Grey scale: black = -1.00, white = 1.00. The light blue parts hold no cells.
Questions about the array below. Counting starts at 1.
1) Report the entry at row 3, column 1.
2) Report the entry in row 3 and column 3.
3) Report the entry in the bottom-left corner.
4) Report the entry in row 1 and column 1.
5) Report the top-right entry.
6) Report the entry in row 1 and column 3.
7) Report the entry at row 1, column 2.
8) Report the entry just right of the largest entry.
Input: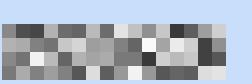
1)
0.07
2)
0.90
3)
-0.05
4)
0.07
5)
0.62
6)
-0.44
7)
-0.38
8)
0.29

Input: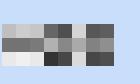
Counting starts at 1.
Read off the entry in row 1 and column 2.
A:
0.60
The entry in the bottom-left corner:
0.83
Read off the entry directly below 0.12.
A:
-0.38
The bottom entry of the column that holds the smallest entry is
-0.59
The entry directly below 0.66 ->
0.33
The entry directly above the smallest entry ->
0.39
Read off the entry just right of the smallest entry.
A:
-0.44

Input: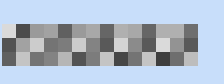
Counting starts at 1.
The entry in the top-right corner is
-0.14
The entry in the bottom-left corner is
-0.25
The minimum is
-0.51
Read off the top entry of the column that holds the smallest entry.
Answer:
0.38
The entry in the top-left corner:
0.71
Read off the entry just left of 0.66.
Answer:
-0.30
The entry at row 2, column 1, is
-0.35
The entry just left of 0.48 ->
-0.14
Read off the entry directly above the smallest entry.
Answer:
0.71
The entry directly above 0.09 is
0.32
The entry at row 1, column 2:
-0.40

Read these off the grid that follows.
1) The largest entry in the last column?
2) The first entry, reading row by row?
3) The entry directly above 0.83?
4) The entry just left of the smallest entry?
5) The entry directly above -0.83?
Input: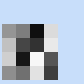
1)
0.83
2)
0.17
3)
0.72
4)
-0.01
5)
-0.45

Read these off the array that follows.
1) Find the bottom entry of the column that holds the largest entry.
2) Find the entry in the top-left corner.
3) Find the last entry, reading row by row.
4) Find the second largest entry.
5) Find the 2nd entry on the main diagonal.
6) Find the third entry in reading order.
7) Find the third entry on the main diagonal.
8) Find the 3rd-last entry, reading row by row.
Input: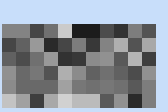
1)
0.64
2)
0.03
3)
-0.02
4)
0.59
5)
-0.24
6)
-0.45
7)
-0.12
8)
0.14

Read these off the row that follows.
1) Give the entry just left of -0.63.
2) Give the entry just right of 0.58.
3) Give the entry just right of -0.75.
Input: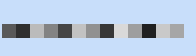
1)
-0.30
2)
0.30
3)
0.58

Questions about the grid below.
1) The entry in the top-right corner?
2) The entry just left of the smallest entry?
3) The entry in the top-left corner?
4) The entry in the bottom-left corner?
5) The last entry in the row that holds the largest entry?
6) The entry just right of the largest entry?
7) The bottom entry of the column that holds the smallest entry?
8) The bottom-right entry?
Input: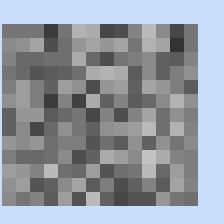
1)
-0.08
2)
0.29
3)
-0.08
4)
0.08
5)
-0.02
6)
0.34
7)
-0.08
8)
-0.13
